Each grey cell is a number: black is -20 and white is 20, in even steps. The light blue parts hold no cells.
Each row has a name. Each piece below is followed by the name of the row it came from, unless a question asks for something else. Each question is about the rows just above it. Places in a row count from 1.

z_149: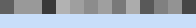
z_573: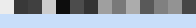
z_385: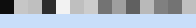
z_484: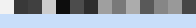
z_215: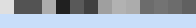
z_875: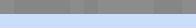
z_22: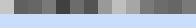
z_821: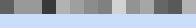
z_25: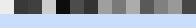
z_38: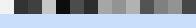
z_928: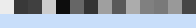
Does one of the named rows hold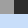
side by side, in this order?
no
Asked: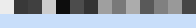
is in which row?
z_25

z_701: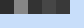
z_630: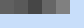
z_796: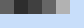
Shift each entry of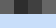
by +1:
[-4 -12 -9 -3]
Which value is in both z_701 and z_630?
[-9]
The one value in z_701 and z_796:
[-13]

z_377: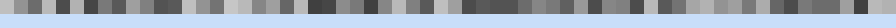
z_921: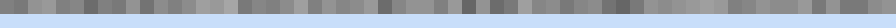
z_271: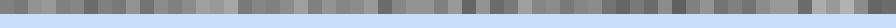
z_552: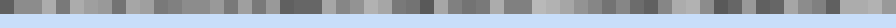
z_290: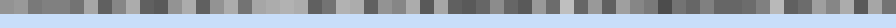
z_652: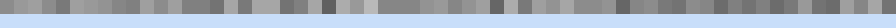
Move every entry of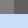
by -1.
[-1 -6]
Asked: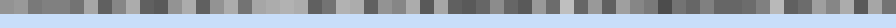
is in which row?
z_290
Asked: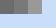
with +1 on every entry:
[-2 0 5]
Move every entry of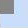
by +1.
[2]
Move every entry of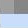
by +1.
[6 2]
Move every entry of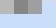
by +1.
[10 2 6]
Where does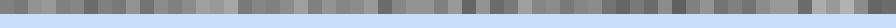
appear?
z_271

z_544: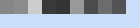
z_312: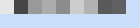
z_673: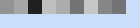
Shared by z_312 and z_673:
[7]
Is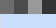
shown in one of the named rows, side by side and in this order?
no

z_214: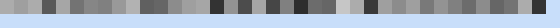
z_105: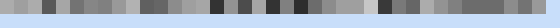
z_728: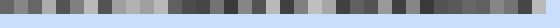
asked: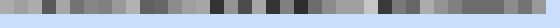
z_105
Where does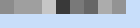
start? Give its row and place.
z_105, 24
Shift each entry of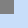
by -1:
[-1]
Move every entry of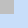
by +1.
[11]
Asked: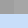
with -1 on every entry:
[4 5]

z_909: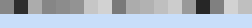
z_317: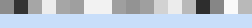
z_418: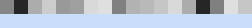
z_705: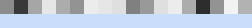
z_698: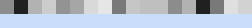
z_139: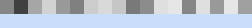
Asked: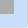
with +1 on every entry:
[8]
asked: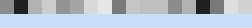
z_698
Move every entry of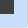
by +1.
[-9]
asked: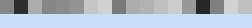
z_909
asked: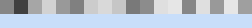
z_139
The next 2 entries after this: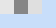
[4 16]

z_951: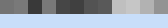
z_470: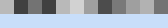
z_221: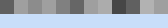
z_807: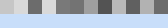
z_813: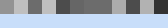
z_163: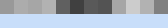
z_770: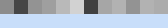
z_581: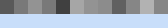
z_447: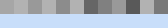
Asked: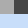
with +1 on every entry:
[8 -8]
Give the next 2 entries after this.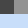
[5 9]
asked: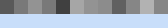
z_581
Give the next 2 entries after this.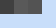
[6 12]
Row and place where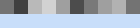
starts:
z_470, 3
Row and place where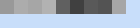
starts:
z_163, 1
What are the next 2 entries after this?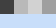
[-8 -1]

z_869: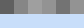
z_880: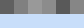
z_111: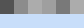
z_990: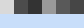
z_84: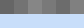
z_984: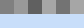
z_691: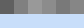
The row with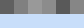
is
z_880
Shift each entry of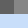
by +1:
[-4 2]
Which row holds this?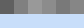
z_691
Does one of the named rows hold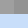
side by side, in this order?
yes

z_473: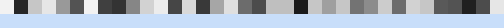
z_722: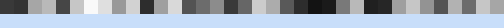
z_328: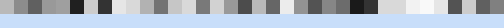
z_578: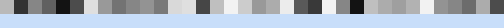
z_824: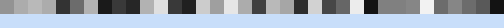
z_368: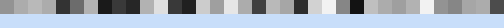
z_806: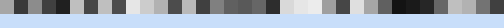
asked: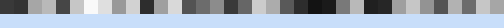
z_722
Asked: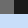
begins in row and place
z_328, 25
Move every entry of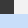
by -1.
[-12 17]
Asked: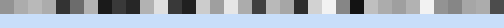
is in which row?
z_368

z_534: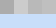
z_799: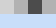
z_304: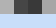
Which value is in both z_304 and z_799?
[8]
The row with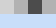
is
z_799
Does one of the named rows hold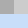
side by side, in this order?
yes
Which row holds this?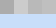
z_534
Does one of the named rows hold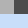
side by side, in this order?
yes
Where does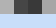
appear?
z_304
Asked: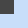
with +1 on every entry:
[-8]

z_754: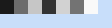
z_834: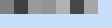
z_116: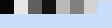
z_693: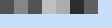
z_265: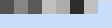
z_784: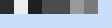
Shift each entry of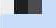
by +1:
[18 -14 -7]
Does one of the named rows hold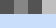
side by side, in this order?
yes
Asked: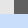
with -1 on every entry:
[15 -6]
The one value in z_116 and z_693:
[-5]
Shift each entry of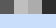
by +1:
[-5 11 8 -12]

